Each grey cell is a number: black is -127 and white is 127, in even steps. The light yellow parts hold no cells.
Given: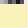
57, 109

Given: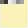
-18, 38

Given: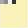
41, -75

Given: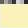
-31, -88

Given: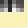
-70, 14

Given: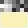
-43, -73

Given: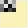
77, -93

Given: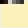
-121, -77
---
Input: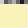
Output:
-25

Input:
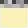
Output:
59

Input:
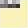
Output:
-58

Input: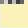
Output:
58

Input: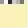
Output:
77

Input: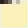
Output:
-19
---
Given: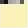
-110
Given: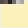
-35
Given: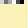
-12
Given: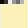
-74
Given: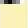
-79
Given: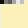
-7
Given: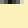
-43
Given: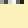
-52
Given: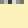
63
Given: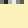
-88
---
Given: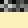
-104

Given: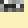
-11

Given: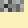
-25

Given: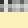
16

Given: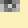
34

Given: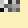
17

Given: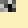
-107

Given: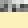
-4
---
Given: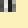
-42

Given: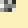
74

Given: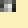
-42

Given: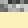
41

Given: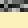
50

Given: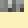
13

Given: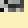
66
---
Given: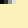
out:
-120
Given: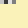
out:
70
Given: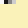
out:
119
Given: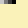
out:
73
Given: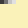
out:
-68
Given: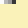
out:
123
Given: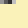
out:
23
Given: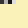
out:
-75
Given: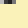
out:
62
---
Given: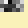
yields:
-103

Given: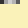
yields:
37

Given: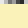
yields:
56

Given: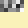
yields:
-66

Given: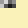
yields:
-43

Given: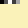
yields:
-39

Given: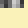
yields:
-73
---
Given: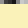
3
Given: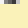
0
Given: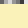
21
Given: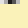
42
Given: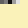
-2
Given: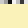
61
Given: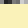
-4
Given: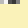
-1
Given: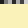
-4
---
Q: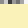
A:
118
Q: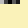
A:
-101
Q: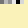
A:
87
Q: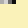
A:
-114
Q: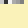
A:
0
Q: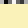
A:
46
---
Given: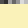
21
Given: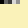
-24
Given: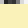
-5
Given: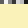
9
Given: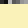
-23
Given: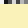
-1
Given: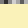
8
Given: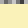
17
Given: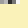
29
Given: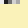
41
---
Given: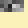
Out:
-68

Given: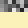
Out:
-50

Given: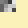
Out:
86

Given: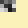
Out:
-104

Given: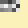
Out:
29

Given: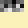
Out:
101

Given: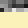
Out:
18

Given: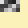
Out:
81
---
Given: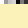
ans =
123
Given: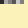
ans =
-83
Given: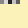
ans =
8
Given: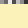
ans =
23
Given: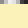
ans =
14
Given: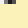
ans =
113
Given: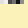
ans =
96
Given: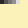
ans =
-87
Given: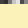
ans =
-64
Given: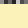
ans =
16
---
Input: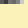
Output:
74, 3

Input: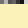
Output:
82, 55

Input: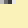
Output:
105, 64

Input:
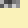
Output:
77, 63

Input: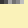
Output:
62, 38

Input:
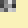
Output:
94, 78

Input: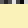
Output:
99, 83

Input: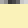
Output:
85, 70
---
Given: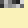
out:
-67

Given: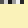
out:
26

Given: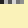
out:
85

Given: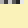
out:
-37

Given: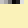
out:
-120

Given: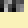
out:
-79

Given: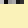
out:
40
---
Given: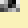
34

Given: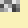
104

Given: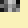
57

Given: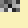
100

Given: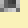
66

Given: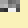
112
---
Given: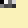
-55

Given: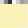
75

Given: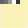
27

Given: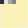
98

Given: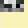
22

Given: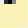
-81

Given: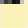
-111

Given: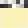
85

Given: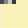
6

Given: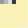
55
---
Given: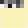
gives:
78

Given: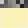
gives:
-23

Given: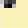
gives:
-93

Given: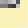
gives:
-4

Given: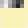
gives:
113

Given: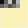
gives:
0

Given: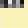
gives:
-80

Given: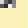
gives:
-81
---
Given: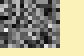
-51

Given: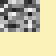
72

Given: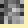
-8

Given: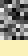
-104

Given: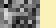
-95

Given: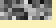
-54

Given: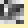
19
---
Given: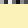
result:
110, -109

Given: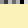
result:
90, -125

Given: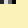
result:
92, -120

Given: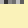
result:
62, -74

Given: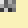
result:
97, -85

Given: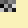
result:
91, -120
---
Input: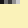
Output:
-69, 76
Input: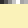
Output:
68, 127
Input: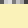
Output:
-4, 94
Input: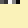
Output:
120, 120
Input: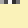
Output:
118, 118
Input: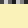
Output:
-100, 82
